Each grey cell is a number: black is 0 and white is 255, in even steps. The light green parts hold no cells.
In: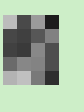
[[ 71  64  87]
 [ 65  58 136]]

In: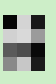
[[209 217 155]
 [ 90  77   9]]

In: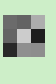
[[100 204  30]
 [ 40 143 141]]

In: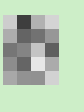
[[173 100 114]
 [118 132 196]]

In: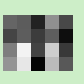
[[ 69  93  60]
 [126 243  67]]

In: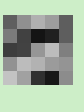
[[123  65  20]
 [ 61  66 150]]

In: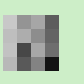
[[190 173 141]
 [194  71 167]]

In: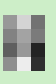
[[130 163 123]
 [ 95 152  35]]

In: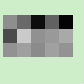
[[ 74 202 145]
 [146 159 139]]
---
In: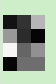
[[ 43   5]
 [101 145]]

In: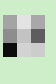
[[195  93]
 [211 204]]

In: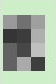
[[ 60 175]
 [ 71 192]]

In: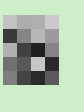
[[133 183]
 [ 65  32]]

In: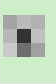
[[ 50 192]
 [110 160]]

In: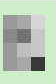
[[115 199]
 [190 199]]
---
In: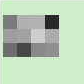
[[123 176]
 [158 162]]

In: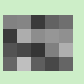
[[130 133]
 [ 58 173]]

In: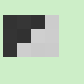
[[51 54]
 [52 49]]

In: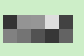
[[ 52 148]
 [129 116]]

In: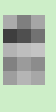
[[171 127]
 [ 62  79]]

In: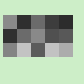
[[138  47]
 [ 48 107]]

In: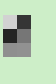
[[210  53]
 [ 36 118]]

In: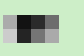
[[171  18]
 [204  36]]
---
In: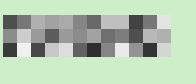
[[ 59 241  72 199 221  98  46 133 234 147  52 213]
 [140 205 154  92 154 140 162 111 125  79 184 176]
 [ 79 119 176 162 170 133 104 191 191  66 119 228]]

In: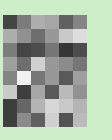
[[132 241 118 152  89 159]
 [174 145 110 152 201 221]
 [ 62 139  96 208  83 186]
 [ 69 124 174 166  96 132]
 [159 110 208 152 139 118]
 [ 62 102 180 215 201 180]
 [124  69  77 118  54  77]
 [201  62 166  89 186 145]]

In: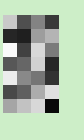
[[165 194 216   9]
 [236 137 117  50]
 [ 87 102 209  38]
 [ 73  95 172 223]
 [201  79 131  57]
 [250  65 216 123]
 [ 38  31 157 180]]

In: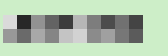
[[152 106 168 133 196 210 139 160 119  91]
 [218  39 146  99  60 182 125  76 113  68]]

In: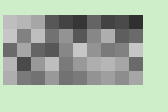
[[190 182 166  87  67  54 100  67  74  48]
 [106 166 100  87 135 198 147 122 129 198]
 [198 129 190 114 147  87 135 174  94 106]
 [174 122 114 153 114 122 147 159 141 166]
 [182  74 153 190 122 153 174 182 166 106]]

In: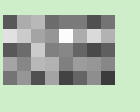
[[225 203 164 150 252 172 218 178]
 [ 88 172 184 108 122 122  80 116]
 [116 150  80 164  67 101 142  59]
 [164 135 184 178 128 156 150 135]
 [ 88 108 203 128 135 101  74  95]]

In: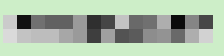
[[218 195 189 189 167 154  62 160  83  91 141 147 105 174 210]
 [203  17 112  97  97 154  47  70 195 105 112 174  11 133  70]]
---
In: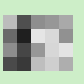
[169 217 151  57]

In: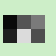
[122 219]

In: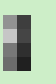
[ 62 198]

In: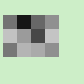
[144  71 180]

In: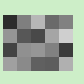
[129 165 150 138]

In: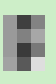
[131 129 154]

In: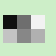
[242 135]
